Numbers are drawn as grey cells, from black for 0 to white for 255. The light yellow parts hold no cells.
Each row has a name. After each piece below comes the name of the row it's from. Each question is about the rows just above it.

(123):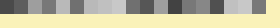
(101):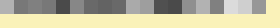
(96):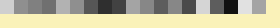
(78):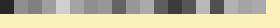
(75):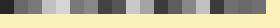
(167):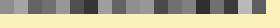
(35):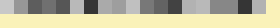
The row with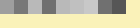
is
(123)
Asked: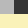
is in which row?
(35)
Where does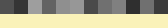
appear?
(167)

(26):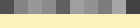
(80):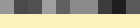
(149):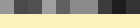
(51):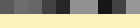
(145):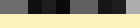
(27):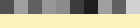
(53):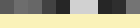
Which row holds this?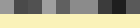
(80)
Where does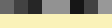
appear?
(51)
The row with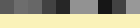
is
(51)
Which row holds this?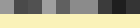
(149)

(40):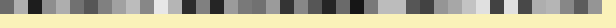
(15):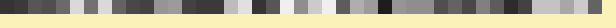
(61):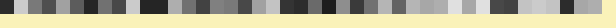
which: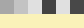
(40)
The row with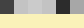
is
(61)
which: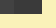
(15)
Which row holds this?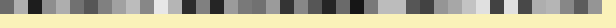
(40)
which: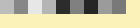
(40)
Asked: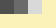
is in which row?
(15)
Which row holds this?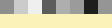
(15)

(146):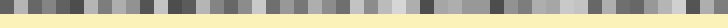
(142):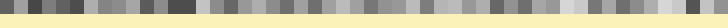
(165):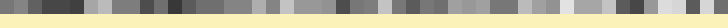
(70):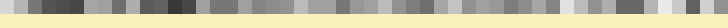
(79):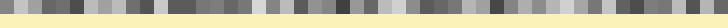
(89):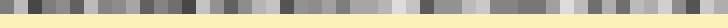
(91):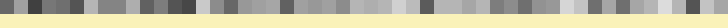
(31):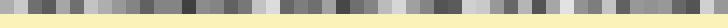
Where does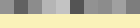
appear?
(89)
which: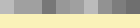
(70)
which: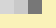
(142)
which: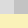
(89)
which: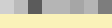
(91)

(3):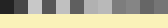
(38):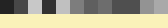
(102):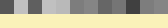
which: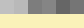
(102)
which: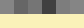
(102)
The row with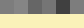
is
(102)
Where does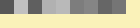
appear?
(3)
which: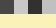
(38)

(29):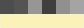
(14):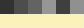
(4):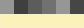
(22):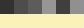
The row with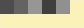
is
(14)
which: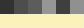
(22)
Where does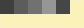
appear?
(4)
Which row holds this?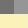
(4)
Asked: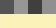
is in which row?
(29)

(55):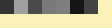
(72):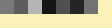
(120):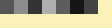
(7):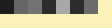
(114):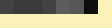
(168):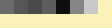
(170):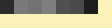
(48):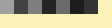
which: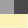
(55)
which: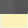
(114)

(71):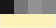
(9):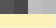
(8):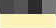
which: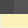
(8)
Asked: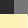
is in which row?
(8)
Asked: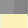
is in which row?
(71)

